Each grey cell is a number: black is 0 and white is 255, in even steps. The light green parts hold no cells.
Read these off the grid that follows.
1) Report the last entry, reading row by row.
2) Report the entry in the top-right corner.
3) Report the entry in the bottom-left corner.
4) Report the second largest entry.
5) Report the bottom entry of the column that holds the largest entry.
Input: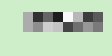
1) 122
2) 90
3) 172
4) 206
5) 69

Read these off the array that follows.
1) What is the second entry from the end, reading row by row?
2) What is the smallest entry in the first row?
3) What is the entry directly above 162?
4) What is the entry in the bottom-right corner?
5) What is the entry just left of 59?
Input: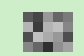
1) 143
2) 69
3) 78
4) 162
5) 180

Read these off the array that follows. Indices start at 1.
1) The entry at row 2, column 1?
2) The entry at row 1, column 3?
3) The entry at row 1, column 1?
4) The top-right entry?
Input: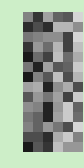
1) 44
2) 161
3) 130
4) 213

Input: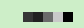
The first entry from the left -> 53
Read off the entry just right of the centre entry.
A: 201
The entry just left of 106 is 32

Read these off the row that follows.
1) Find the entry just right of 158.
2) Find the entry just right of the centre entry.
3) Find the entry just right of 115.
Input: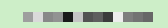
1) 218
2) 94
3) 103

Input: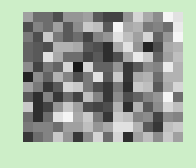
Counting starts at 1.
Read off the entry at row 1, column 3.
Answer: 109
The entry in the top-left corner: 160
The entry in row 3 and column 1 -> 121
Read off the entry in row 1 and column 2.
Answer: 109
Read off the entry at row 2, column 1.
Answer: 78
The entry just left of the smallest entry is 213
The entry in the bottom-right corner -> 160
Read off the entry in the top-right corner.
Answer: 225
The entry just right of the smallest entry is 213
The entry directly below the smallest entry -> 78
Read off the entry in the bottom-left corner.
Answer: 55
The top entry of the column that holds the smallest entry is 149
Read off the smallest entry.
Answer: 25

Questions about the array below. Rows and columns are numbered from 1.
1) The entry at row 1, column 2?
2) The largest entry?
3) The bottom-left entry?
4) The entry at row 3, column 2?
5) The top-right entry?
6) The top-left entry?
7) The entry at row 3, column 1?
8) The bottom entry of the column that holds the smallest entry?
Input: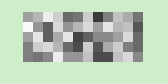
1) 182
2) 249
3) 127
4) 228
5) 116
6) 159
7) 159
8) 76

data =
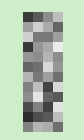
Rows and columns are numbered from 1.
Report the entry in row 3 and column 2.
121
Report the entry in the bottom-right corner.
111
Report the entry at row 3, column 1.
207
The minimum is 45
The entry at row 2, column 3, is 171
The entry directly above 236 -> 159
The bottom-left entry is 130
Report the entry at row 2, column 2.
207
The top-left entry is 57
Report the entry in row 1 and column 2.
89
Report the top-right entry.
189
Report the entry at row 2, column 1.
159
